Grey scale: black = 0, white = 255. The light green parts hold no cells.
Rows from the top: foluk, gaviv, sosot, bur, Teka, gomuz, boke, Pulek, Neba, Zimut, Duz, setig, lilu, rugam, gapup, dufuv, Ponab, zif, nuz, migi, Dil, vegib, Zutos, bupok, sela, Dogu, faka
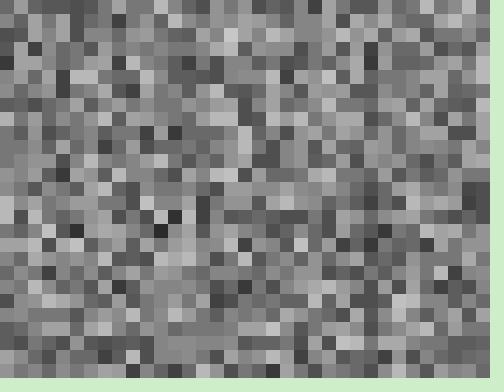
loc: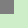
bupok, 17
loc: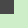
rugam, 34
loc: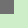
Dogu, 35
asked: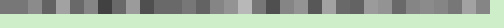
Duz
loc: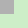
Neba, 1

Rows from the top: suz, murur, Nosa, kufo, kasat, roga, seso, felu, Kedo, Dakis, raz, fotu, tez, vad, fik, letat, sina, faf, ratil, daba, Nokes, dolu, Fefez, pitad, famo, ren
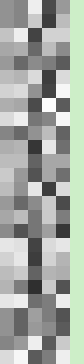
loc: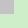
Nosa, 1
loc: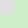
faf, 2

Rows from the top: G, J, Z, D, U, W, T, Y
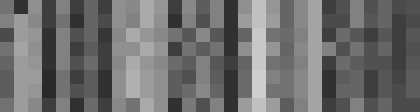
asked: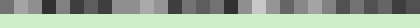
D
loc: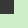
Z, 8
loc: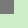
Y, 14
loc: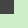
W, 29

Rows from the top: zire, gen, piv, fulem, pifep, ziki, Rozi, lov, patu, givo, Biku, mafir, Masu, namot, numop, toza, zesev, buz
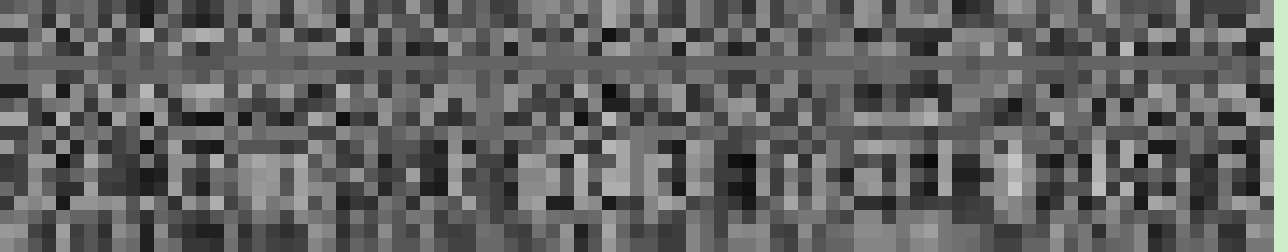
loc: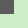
pifep, 38
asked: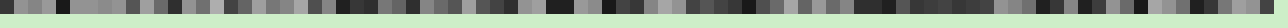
numop
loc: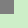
mafir, 65
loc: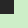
namot, 28
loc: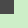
Masu, 48

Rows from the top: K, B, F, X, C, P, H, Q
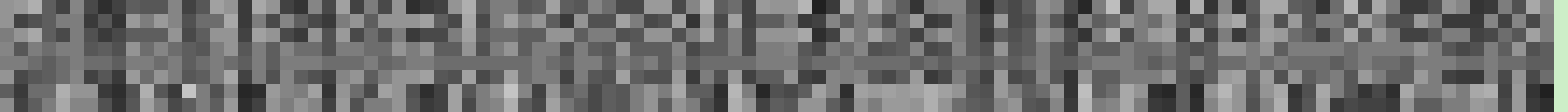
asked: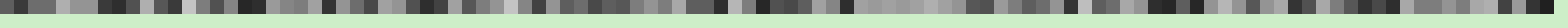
H
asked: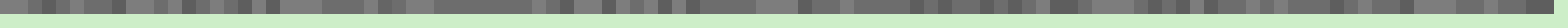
C
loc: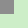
Q, 1
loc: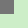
Q, 41
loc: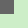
C, 28

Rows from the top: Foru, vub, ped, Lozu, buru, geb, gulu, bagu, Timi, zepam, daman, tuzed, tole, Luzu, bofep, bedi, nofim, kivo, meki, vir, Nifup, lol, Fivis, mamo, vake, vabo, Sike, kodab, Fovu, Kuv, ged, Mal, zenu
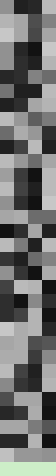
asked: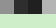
buru
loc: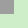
tole, 1
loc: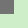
gulu, 1
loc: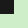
Fovu, 4
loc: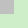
zenu, 1

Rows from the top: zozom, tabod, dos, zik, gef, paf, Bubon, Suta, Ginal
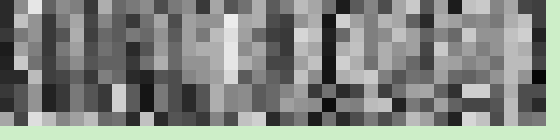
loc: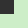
Bubon, 33
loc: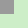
zik, 12
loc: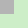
tabod, 28

